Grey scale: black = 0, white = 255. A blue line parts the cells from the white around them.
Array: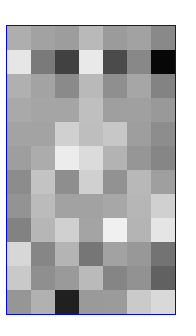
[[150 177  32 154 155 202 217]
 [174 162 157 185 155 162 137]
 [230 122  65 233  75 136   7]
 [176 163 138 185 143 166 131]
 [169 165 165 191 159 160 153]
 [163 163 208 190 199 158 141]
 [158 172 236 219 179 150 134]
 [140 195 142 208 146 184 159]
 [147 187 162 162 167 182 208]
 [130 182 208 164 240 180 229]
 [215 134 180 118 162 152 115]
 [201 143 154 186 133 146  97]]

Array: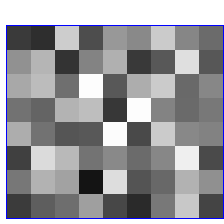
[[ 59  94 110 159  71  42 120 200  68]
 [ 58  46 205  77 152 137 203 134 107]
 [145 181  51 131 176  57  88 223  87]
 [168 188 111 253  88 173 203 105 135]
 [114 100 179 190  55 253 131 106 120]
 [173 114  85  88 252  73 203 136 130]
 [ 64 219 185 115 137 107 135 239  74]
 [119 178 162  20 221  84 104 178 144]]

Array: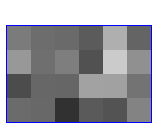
[[107 104  49  90  83 131]
 [123 109 106  91 175 100]
 [152 111 126  81 203 144]
 [ 76 103 102 162 161 115]]

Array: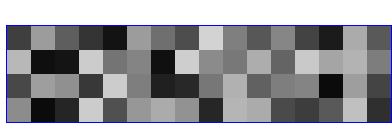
[[140  11  37 204  80 151 171 146  38 181 171  74  61  89 192  47]
 [ 63 156  94  52  19 156 111  77 211 127  87 134  67  27 171  89]
 [184  15  20 204 116 132  16 206 139 120 173 100 201 165 179 125]
 [ 72 158 144  56 204 126  32  40 119 177  97 126 132  11 158  68]]

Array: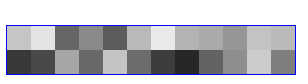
[[ 57  73 166 104 196 108  61  39  99 142 203 127]
 [197 228 102 138  92 185 233 179 170 150 195 186]]

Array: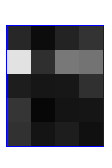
[[ 49  20  29  16]
 [ 39  12  35  51]
 [226  47 120 115]
 [ 29  22  23  48]
 [ 53   7  20  21]]
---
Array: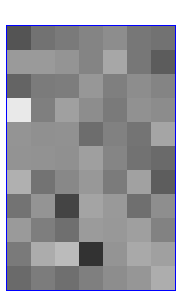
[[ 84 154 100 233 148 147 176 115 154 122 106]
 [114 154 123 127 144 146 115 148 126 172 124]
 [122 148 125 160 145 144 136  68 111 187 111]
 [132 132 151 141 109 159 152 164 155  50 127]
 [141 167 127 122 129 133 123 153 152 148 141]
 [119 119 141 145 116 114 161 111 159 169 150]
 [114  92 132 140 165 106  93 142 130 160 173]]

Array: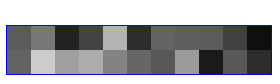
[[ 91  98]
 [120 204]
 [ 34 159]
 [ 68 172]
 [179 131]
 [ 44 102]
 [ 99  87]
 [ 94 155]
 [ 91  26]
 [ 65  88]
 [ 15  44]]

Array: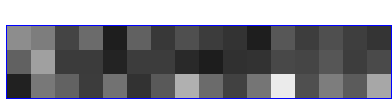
[[141  97  33]
 [125 160 120]
 [ 68  59  98]
 [107  59  60]
 [ 30  35 114]
 [ 97  60  50]
 [ 56  60  89]
 [ 79  41 176]
 [ 60  29 107]
 [ 51  48  65]
 [ 30  50 117]
 [ 87  72 235]
 [ 61  69  79]
 [ 79  86 125]
 [ 62  61  91]
 [ 52  74 167]]

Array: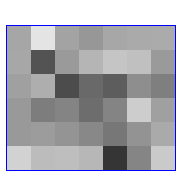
[[166 167 160 153 153 210]
 [228  83 174 125 156 188]
 [163 154  76 132 148 190]
 [151 181 105 109 136 183]
 [167 197  93 132 119  53]
 [170 192 142 205 147 133]
 [171 154 127 160 170 202]]

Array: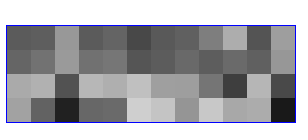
[[ 91 101 170 162]
 [ 94 114 177  98]
 [152 154  82  33]
 [ 91 113 183 103]
 [100 118 175 106]
 [ 72  85 192 207]
 [ 89  92 159 196]
 [ 96 105 158 149]
 [126  93 117 200]
 [173 106  62 168]
 [ 84  96 182 172]
 [158 151  73  25]]

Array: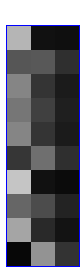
[[181  86 133 118 133  54 197 102 165   7]
 [ 17  88  52  64  52 111  17  76  41 147]
 [ 15  47  27  31  27  47  11  35  19  51]]

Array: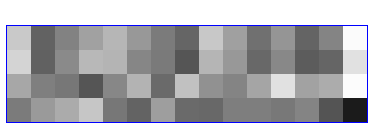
[[201 212 167 123]
 [ 98  97 127 154]
 [130 138 119 171]
 [161 184  85 198]
 [182 180 135 119]
 [152 134 179  99]
 [123 122 106 158]
 [101  85 193 106]
 [200 181 145 104]
 [160 152 132 126]
 [112 104 165 126]
 [149 136 225 120]
 [100  92 162 132]
 [132 101 172  84]
 [251 225 252  27]]
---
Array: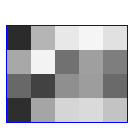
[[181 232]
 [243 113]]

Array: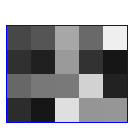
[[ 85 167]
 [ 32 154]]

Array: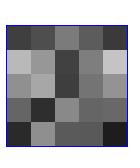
[[ 78 123]
 [151  65]]

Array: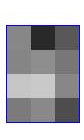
[[ 41  88]
 [142 119]]

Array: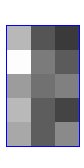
[[ 85  58]
 [123  91]]

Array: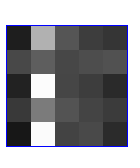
[[177  85]
 [ 94  71]]

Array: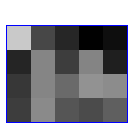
[[ 71  38]
 [133  61]]
